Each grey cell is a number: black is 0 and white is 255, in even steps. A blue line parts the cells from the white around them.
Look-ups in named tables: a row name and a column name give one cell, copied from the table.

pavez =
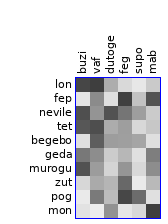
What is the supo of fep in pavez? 194
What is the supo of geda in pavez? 224
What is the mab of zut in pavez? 185
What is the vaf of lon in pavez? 62
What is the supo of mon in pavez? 216
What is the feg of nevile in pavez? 117
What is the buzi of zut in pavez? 215
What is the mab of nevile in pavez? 203
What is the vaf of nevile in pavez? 148
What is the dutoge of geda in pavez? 204
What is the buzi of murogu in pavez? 82
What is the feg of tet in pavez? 158
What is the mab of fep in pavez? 83
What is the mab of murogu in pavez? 141
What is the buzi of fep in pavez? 228
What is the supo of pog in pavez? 108
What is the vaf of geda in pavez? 141
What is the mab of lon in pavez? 202
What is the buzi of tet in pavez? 87

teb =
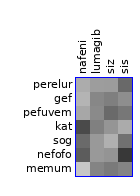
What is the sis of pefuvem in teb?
119
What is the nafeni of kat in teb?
74
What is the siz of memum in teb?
122
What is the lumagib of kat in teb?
128
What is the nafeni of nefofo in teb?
92
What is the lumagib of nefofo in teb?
153
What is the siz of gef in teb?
127
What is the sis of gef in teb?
142

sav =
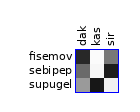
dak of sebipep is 106
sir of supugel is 241
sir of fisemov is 120
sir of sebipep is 29
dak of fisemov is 40
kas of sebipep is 247
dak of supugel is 154
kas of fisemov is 251
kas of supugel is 23

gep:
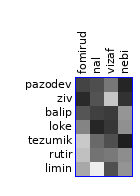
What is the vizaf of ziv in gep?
198
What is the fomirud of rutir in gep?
192
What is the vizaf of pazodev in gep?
119
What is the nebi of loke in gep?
144
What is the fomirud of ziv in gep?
42
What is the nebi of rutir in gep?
141
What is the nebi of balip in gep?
149
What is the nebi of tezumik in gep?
30
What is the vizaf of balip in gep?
59
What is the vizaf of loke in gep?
55
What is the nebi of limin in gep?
148
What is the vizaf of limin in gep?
80
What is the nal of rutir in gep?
115
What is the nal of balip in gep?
64
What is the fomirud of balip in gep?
85
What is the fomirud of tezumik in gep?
201

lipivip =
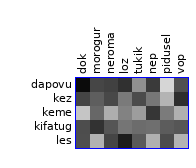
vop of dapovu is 80
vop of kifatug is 86
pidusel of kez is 180
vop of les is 179
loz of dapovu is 48
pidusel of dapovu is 214
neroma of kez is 72
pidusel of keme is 123
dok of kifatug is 77
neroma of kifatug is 85
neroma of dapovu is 65
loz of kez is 122
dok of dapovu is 11
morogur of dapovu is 70
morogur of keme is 103

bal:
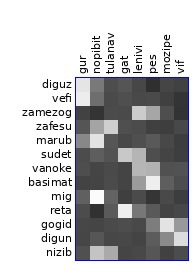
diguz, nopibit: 121
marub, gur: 136
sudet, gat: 200
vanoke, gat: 68
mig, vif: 61
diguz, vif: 65
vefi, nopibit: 110
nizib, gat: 69
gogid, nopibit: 69
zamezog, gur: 66
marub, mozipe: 72
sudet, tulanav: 83
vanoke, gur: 78

